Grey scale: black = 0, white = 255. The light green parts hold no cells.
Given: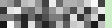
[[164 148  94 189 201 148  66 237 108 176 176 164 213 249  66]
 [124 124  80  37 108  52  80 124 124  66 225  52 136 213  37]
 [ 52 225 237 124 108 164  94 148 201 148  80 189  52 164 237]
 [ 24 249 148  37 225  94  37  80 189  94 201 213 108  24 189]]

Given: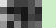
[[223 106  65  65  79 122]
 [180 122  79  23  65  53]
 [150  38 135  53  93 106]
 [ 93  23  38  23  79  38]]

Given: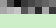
[[168 183 197  86 139  39 168  55]
 [152  71  11  55  71  86  99 115]]

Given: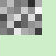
[[188 145 130 204 145 246]
 [145 188 117 130  45 172]
 [130 103 232 172 159  60]
 [117 204  74 103 145 159]
 [ 74 172 219 103 219  90]]

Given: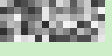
[[202 147  60  76 107 147 175  92 218 188  92 163 202  60  92]
 [163 175 243 119 107 119 231 163 202 202 163 175 218 133  76]
 [119 188 175  60 133 175  47 202 147 243 231  60  92 243 202]
 [107 133 243 218 231  60 231  60  76  76 119  76  76 175 231]
 [ 60  92 133  92  60  92 231 147 119 147 107 133 202 163 243]
 [ 47 107 188  47 119 147 163 107 163 133  76 188 147  92 218]]

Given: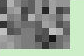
[[191  82  95 124 124  95  82 191 177  95]
 [177 124 136  82 177 136 149 136 109 161]
 [161 149 136 124 124  67  82  22 109 124]
 [149 161 136 124 124 109  51  95 109 136]
 [ 82 177 136 109  95 149 109 161 149 149]
 [ 67 149 161  67  95 149  37 161  67  95]
 [ 51  95 124 109 109  95 161 149  82 109]]
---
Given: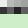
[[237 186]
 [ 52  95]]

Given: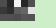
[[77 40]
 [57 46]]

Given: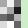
[[168 242]
 [225 164]]

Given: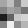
[[166 191]
 [132 162]]

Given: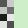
[[ 85 202]
 [196 110]]

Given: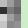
[[188 155]
 [ 49 123]]

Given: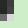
[[41 61]
 [38 68]]

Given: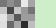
[[118 142]
 [197  71]]
